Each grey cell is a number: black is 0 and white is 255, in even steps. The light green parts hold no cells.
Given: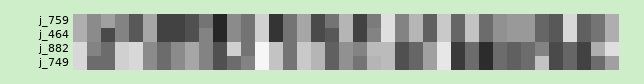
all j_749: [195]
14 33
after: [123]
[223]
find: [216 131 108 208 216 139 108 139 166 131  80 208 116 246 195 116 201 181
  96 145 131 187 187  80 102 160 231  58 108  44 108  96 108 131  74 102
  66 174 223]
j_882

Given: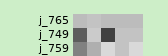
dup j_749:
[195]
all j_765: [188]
0 2 3 4
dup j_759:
[217]
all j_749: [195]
3 4
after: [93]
[203]
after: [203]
[65]

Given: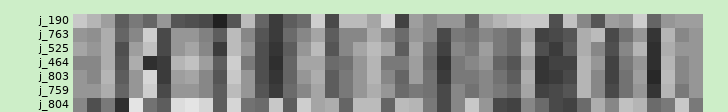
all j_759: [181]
36 42
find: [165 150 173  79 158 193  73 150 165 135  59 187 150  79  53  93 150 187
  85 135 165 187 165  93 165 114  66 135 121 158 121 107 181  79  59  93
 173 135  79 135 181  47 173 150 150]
j_525
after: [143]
[173]
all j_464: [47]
5 14 41
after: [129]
[93]
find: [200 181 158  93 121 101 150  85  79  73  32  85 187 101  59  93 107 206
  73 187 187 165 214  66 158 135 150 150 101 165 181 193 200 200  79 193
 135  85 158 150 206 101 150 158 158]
j_190

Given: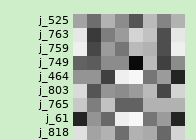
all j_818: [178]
2 4
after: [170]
[104]
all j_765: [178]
5 6 7
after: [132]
[178]
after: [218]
[85]
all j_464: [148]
0 1

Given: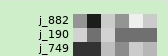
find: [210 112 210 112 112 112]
j_190
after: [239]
[203]
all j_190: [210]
0 2
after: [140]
[203]
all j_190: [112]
1 3 4 5
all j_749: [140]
3
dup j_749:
[50]

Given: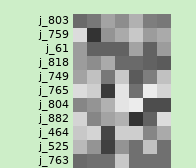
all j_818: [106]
3 4
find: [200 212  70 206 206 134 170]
j_464
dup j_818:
[106]
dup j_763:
[112]
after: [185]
[148]

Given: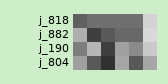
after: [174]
[63]
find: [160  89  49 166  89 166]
j_804
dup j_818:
[111]
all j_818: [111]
1 2 3 4
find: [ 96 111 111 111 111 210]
j_818

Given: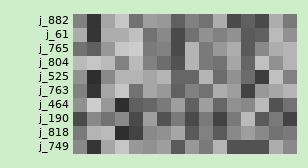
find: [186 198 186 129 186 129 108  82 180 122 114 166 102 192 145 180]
j_804
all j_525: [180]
3 4 6 9
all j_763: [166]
2 5 14

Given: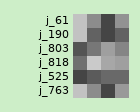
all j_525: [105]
2 3
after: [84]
[119]

